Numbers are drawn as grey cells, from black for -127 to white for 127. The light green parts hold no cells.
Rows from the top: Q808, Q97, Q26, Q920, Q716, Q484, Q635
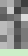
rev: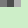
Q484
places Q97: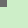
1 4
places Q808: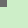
3
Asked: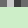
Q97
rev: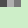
Q484

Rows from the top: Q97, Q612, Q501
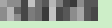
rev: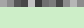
Q501
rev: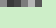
Q97
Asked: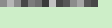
Q501

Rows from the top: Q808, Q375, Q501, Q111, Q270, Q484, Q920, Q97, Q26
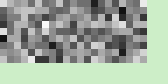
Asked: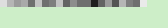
Q808
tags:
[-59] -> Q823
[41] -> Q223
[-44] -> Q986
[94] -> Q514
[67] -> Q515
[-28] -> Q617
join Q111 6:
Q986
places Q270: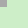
3 18 19
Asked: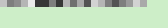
Q26
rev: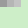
Q111

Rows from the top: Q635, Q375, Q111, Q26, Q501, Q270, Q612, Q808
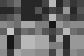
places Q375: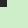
1 2 4 5 7 11
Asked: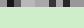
Q270
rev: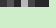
Q635
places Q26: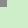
1 11 12
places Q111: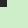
4 5 6
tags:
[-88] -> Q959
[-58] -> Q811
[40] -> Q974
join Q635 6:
Q959
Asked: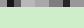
Q612

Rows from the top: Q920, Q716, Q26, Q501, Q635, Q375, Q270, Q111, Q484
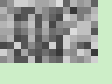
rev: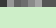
Q716
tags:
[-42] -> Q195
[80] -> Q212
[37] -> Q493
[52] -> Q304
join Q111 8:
Q195
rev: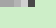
Q375
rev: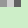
Q484
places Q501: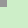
4 10 11
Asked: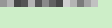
Q26

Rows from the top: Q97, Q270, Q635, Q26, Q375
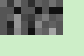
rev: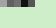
Q375
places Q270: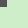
1 2 4 5 7
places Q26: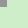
3
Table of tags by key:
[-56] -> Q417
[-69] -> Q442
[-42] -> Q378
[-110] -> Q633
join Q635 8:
Q378
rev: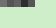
Q97
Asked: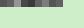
Q635
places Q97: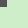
4 7 9

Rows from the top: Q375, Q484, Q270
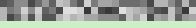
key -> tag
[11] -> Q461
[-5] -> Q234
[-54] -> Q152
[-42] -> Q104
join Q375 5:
Q152
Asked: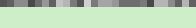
Q375

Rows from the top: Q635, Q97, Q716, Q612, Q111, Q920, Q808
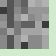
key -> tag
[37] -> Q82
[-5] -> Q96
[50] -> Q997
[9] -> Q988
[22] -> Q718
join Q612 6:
Q82
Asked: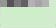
Q635
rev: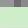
Q97
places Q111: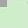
2 4 5 6
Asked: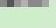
Q920

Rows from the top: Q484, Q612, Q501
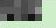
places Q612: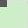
1 2 3 5
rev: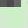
Q484
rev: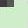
Q501
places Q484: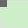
3 6
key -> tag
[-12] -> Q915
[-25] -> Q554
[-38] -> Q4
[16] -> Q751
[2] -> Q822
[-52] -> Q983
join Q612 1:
Q4
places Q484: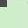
1 2 4
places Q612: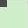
4

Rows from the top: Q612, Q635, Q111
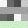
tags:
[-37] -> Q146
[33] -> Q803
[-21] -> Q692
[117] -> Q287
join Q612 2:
Q692
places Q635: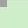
1 2 3 4
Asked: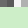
Q111
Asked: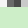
Q612
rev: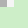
Q111
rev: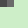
Q612

